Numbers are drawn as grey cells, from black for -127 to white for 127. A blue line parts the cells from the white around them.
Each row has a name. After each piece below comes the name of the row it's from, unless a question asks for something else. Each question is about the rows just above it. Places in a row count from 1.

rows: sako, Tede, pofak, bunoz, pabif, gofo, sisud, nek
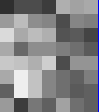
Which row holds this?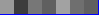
nek
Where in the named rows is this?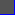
pofak, 5

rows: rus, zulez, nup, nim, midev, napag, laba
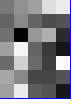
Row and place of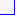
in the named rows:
nim, 2
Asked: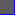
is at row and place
laba, 3
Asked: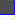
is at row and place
zulez, 4

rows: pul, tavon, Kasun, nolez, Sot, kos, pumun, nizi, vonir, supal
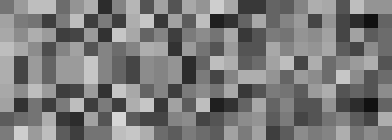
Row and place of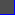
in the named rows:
nolez, 4
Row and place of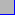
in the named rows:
pul, 10

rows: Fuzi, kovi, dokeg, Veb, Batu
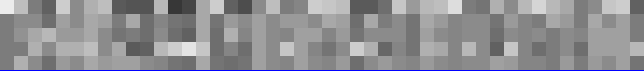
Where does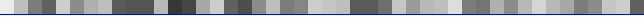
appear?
Fuzi
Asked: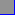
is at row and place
dokeg, 2
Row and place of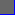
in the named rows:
Veb, 28

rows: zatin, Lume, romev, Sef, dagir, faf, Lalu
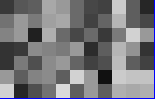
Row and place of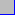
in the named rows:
dagir, 9
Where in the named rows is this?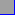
Lume, 4
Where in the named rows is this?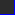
Sef, 7
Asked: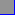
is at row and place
Sef, 10
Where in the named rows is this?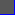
zatin, 2

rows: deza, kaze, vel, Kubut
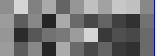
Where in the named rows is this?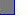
vel, 5
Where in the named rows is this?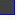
kaze, 9
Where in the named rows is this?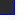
vel, 2

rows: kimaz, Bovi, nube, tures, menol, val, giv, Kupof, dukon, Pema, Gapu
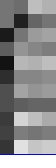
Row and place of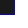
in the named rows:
nube, 1
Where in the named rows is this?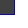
Pema, 1
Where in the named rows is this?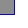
val, 4
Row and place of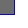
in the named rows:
kimaz, 2
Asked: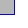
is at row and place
menol, 2
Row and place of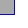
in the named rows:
dukon, 4

